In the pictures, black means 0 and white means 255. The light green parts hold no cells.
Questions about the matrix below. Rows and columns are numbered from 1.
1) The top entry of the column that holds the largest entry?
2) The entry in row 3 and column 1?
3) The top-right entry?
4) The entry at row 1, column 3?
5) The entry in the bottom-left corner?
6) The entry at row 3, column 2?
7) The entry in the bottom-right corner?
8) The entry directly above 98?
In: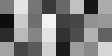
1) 58
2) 43
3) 171
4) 118
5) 164
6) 185
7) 213
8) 151

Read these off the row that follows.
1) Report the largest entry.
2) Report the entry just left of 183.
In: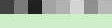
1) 212
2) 143

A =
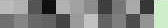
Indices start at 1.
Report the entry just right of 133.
105
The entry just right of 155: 193
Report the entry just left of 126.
99
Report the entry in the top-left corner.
185
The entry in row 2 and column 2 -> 133
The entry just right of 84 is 16
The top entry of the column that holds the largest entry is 140

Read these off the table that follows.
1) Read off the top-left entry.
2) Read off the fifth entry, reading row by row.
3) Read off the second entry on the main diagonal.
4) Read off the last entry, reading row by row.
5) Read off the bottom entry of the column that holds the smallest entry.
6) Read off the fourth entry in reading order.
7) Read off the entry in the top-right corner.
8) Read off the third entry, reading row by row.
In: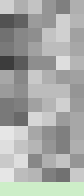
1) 208
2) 127
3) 97
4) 201
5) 230
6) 149
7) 175
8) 195

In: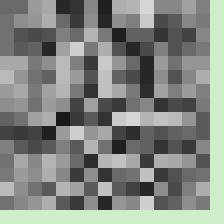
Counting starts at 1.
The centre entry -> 74
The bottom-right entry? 121
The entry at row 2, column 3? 149
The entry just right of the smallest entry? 58
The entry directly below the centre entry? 51
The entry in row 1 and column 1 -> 105
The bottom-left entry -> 113
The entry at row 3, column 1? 113
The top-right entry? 127
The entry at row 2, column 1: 113
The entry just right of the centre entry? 58
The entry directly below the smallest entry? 155
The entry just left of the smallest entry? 174
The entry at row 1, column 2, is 105
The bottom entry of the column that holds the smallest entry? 90
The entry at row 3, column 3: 74
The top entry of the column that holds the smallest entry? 39
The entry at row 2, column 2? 142

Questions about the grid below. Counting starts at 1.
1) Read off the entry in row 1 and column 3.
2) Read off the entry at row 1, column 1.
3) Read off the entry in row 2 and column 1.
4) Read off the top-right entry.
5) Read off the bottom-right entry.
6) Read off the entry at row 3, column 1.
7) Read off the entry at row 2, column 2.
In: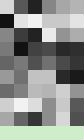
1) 34
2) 215
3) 18
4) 180
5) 80
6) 134
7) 227

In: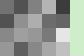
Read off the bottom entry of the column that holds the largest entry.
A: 192
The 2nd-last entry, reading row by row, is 167
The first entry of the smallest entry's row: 114
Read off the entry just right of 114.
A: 82
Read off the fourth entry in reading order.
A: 180
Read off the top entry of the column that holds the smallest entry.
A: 60

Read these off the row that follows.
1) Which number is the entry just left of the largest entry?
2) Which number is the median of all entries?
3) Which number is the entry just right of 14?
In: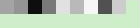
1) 185
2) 164
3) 121

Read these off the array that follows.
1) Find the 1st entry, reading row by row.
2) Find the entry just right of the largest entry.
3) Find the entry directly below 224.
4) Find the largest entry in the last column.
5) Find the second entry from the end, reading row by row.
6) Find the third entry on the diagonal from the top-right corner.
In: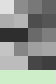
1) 224
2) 140
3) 173
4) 166
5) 70
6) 46

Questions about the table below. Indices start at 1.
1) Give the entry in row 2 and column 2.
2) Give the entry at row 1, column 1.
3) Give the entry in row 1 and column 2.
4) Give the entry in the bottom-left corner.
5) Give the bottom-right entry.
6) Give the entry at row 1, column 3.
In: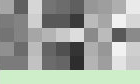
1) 131
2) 166
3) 95
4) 123
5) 201
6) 214
